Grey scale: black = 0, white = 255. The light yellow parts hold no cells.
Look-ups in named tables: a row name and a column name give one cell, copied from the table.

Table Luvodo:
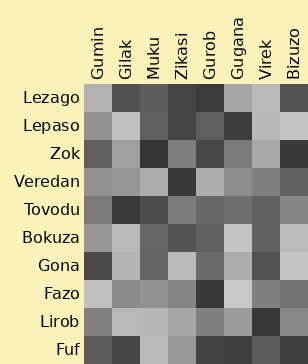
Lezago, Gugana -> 165
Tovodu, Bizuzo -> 134
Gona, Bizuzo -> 195
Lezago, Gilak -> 81
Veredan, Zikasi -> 57
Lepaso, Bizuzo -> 194
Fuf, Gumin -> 92
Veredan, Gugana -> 142
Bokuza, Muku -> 103
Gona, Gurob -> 105
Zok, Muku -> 53
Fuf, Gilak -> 69
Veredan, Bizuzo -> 97
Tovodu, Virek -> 96
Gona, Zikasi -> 185
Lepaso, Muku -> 96
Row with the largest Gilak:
Lepaso

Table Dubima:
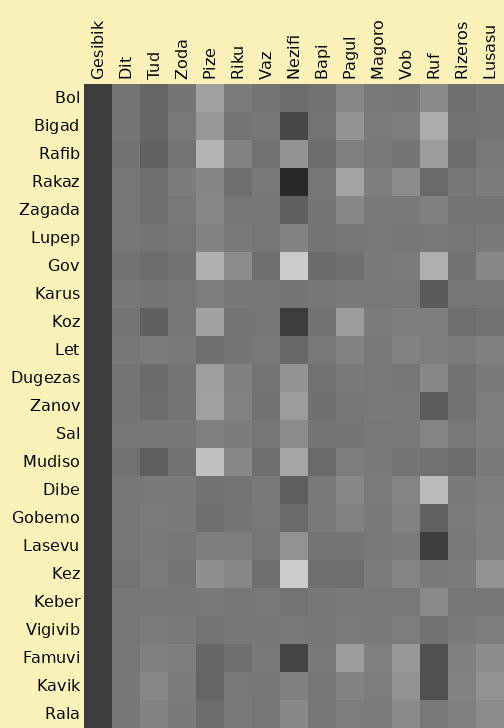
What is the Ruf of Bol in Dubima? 138
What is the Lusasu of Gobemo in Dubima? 127
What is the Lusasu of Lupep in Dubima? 122
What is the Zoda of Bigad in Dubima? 120
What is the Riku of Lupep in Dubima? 122
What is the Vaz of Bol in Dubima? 116
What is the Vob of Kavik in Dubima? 146
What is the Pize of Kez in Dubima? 143
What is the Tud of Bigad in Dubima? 102
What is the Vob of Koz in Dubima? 126
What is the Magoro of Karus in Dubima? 120
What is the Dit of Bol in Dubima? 116
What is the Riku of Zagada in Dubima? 118
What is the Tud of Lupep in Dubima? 117
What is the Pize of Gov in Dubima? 175
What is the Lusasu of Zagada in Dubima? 117
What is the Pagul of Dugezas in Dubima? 121
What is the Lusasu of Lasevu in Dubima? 128

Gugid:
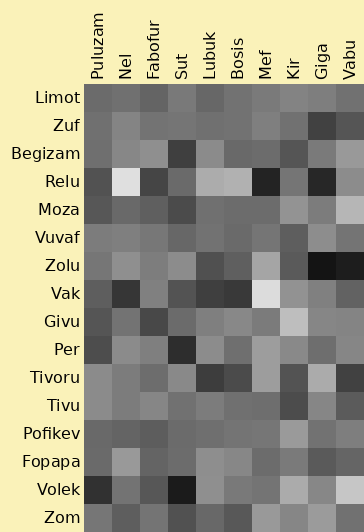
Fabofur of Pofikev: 93
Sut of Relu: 106
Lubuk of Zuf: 112
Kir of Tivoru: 83
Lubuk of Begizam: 139
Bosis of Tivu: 112
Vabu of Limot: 113
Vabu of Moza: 182
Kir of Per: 137
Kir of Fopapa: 122
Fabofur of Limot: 100
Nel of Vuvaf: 127
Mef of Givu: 123
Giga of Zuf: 65

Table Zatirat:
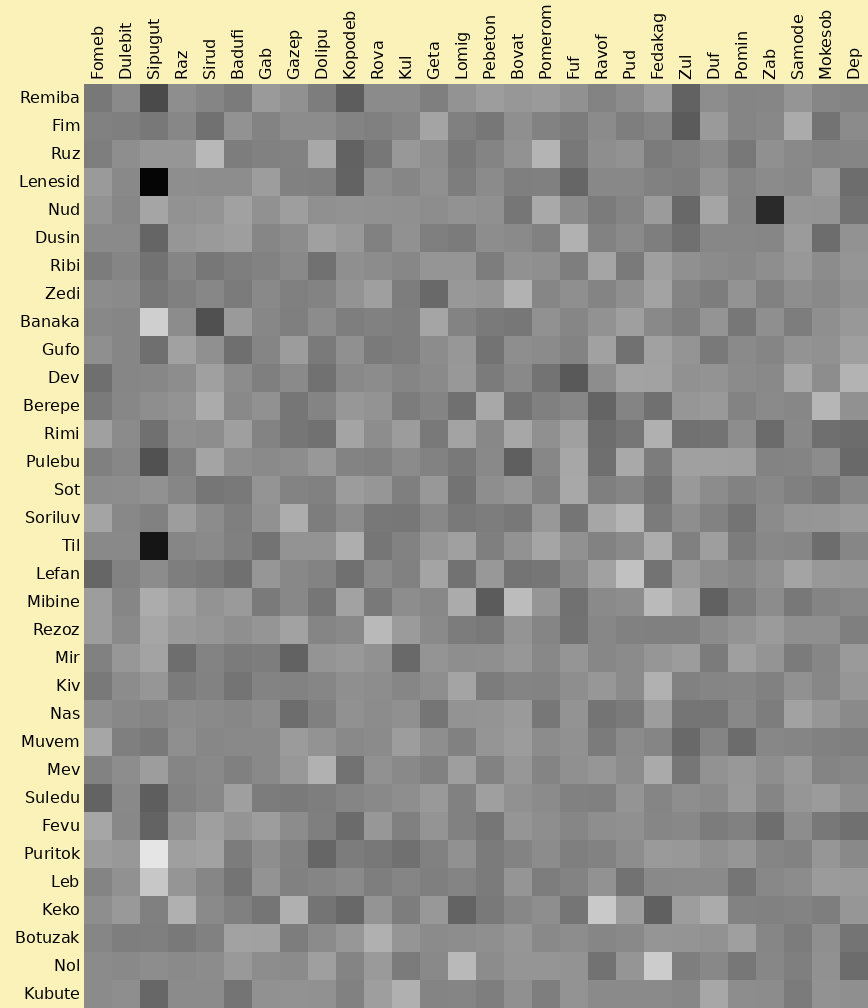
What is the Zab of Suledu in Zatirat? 133
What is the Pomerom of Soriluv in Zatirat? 152
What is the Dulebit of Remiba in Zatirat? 138
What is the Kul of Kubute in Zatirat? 176
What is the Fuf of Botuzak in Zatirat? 141
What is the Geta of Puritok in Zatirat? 129
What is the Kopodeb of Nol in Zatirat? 132
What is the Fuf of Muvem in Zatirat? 145
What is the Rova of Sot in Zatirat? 150

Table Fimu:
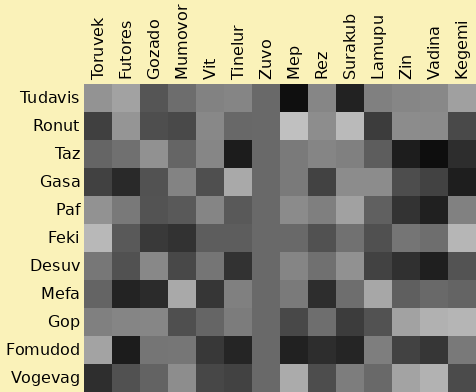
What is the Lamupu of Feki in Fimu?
80
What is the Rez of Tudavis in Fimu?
134
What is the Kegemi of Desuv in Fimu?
83
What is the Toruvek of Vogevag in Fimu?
46
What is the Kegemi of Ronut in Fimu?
73
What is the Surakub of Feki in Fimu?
113
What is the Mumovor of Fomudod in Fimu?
118
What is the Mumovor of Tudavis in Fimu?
109
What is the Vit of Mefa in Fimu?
54
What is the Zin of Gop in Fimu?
162
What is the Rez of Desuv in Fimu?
112

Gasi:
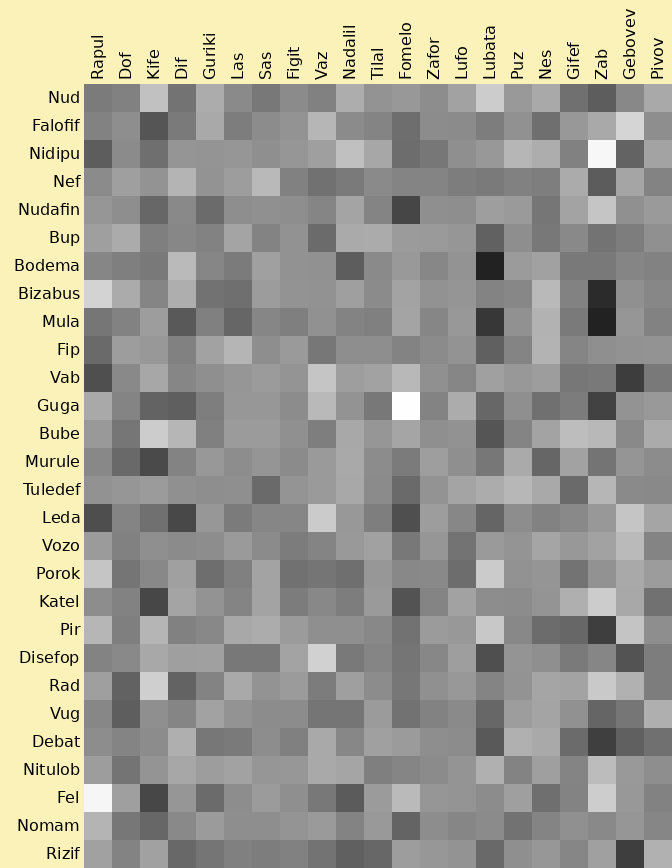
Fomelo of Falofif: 110
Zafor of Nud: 141
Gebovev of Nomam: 150
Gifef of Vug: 145
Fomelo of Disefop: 117
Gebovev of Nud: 136
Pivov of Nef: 131
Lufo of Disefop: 158
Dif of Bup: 135
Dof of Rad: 98

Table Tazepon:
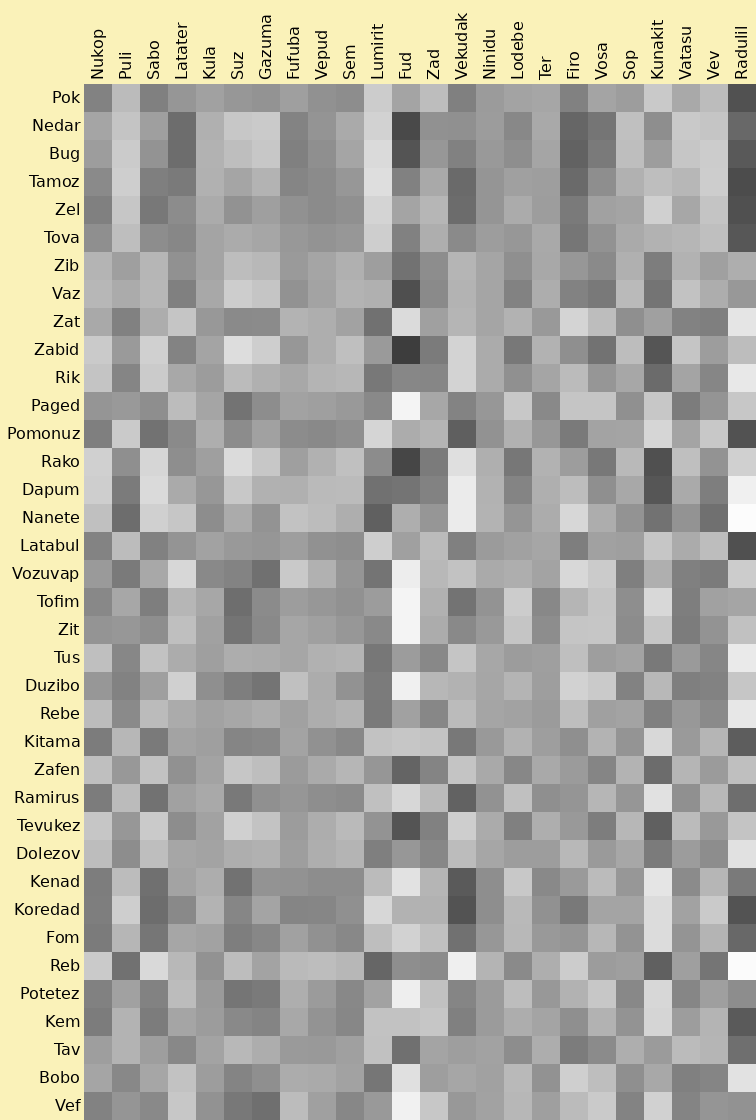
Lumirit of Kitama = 194
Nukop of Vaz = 183
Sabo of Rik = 203
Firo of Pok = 129
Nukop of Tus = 191
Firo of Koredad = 121
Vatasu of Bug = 198
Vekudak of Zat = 181
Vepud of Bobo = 170
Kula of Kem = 156
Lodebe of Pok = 163
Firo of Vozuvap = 216
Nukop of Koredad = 126
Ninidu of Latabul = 155

